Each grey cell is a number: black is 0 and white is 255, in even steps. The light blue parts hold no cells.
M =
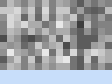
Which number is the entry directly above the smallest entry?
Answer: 104
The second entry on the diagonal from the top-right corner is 104
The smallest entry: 61
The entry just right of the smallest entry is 187
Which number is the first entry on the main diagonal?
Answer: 130
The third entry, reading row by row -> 158
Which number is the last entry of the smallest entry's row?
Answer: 130
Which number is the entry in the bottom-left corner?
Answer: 130
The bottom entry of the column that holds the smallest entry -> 92
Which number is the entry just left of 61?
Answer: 145
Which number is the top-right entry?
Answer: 130
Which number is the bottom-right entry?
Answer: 116
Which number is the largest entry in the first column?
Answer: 200
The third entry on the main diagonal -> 200
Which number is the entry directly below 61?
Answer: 92
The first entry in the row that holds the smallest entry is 130
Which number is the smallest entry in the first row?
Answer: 92
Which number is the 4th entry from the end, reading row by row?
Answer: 158

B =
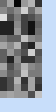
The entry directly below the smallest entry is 138
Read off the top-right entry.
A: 50
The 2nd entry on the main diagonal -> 110
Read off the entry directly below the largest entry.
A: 34
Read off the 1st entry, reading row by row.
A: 110
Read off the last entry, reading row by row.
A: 193
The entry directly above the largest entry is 138
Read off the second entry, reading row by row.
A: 165
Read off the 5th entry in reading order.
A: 179
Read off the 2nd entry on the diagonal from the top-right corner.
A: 110
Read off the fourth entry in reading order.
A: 153
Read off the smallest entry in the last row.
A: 80
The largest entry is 221
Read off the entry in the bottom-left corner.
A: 153
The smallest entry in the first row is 5
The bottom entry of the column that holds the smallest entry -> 153

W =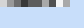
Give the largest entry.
245
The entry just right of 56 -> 93

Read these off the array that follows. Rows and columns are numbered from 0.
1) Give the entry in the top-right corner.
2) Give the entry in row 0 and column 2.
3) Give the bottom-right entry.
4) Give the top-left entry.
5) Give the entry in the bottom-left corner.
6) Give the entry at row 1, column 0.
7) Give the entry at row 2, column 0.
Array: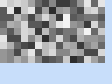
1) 229
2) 215
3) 119
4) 229
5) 150
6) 89
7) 89
